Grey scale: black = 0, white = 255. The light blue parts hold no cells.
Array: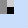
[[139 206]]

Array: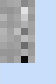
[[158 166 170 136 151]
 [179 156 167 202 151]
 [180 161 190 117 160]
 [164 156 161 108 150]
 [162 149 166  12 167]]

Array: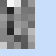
[[103 248 225 102 150]
 [155 110 141 124 133]
 [134  37 173 126 185]
 [201 122 146  88 146]]

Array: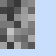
[[119  78  56 128 138]
 [136  55 144 160 178]
 [ 97 194 140 130 118]
 [160  60 180 116  87]]

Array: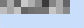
[[121 171  98 201 174 136  58 133 170 101]]

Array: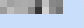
[[182 161 169 172 168  94 192 136 131]]
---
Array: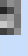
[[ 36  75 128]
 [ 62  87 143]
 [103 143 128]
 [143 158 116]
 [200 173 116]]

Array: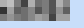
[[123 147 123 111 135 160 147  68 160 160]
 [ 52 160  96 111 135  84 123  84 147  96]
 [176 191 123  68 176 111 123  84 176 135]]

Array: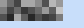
[[ 81  40 168  95  40  81  56  69 123]
 [123  69 107  56  81 107 153  95 197]
 [153 107  69 168 168 139  81 183 153]]

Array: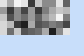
[[154  58 139  70 154  58 126 170 199 185]
 [199  83 139 110 154  98 154 185 244 126]
 [215 110 199  83  98 110 170  31 139 228]
 [228 170 244 228  58 199 139 139 228  98]
 [215 185  58  31 170  83  98 126 110  70]]

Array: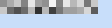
[[200 107  80 107 184  48 184  64 119 159 159 171 215  92]
 [144 171 200 131 231 159 144 244 131 231 184 215 119 200]]

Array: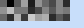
[[104   2  89 161  29 146 104  74 133  43]
 [104  43 175  58 202 161 175  43  89  58]
 [146 189 120 120  43  74 133  89 133 120]]

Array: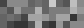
[[100  69  53  53  85 176  69  53 151  85 137 137]
 [112  85 151 112 112 176 100 124 124 124 176 151]
 [100 112 100  69 164 164 151 124 164 164  53 124]
 [ 69 137 137 137 100 112 100 202 100  85 190 137]]
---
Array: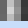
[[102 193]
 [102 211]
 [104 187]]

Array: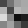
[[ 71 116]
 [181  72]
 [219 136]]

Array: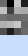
[[106   0]
 [193  64]
 [114 103]]

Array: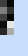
[[ 63   8]
 [127  50]
 [ 65   8]]

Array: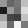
[[150 101]
 [ 27 155]
 [164  70]]

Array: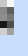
[[200 247]
 [136  94]
 [142 119]]

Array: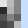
[[227 185]
 [ 43 177]
 [ 83 130]]
